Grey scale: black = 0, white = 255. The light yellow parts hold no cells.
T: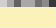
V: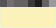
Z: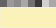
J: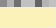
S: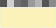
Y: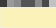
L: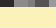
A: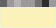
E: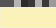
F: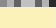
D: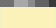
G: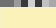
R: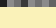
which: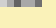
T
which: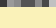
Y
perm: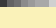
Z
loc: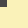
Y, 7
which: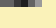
V
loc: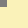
L, 5
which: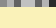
F

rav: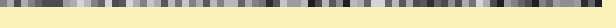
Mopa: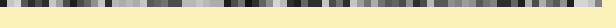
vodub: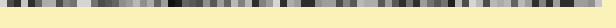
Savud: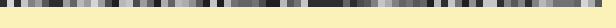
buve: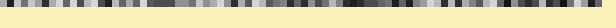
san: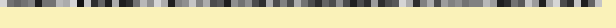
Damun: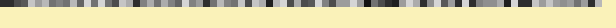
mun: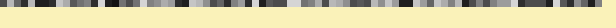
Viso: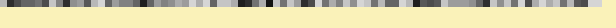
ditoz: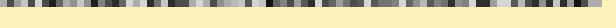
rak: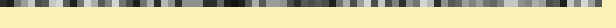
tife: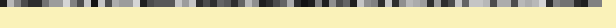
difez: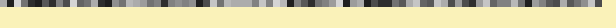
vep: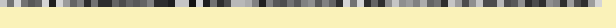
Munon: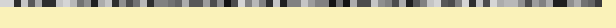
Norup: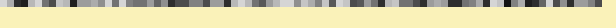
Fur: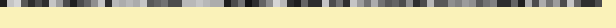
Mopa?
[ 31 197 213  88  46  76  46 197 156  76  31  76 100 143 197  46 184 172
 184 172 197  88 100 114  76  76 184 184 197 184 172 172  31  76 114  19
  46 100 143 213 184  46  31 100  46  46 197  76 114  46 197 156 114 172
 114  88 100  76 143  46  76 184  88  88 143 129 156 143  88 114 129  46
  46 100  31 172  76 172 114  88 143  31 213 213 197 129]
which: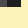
Savud
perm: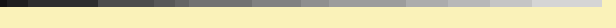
Norup
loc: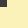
Munon, 86

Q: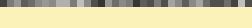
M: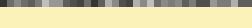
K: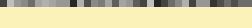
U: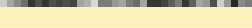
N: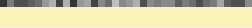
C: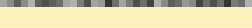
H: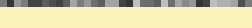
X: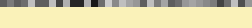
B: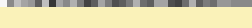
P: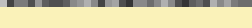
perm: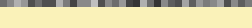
P
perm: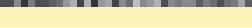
N
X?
[ 94 123  94 109 191  94  94 191  67 176  38  38 176  24 109 204 137 191
 164 151  94 191 123 164  94 109 151 164 151 137 123  67 109 191  79 151]
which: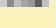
X

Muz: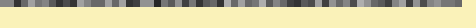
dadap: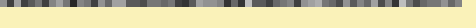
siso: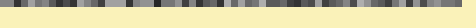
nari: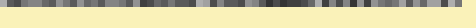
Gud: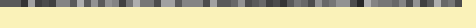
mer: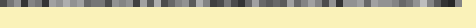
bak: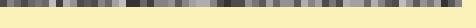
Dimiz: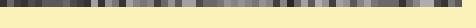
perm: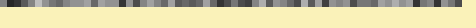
mer
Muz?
[132 132  52 104 161 118 132  90  52  76  52 161 132 104 104 161 104 161
  52  64 146 146  39 118  90 146  64 118  52  90 104  52 174 104 161 104
 118 174  90 132 104  64  52  90  76 161  64 146 104 132  76 174 146 104
  90  64 132 161  64 146  76 132 146 118 118 104]
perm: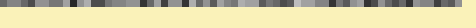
mer
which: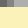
Dimiz
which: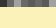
mer
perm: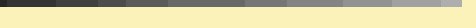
Muz
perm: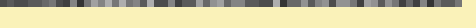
nari

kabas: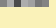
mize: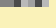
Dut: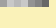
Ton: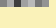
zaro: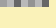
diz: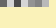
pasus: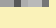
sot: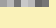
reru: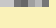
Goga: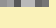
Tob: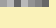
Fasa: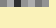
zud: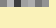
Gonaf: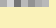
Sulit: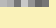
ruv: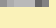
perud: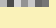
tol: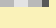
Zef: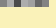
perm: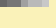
sot
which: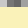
reru

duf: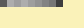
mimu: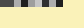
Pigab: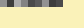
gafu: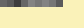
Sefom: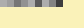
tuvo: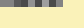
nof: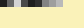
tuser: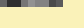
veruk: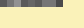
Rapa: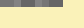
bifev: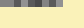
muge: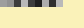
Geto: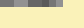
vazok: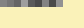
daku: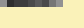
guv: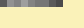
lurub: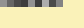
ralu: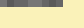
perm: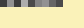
lurub
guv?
[ 90 146 131 158 131 118 118  90  74]
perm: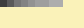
duf
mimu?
[ 74  74 173  31 158 197  47 173  31]
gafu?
[102  90  61 102 131 118 131 118  90]

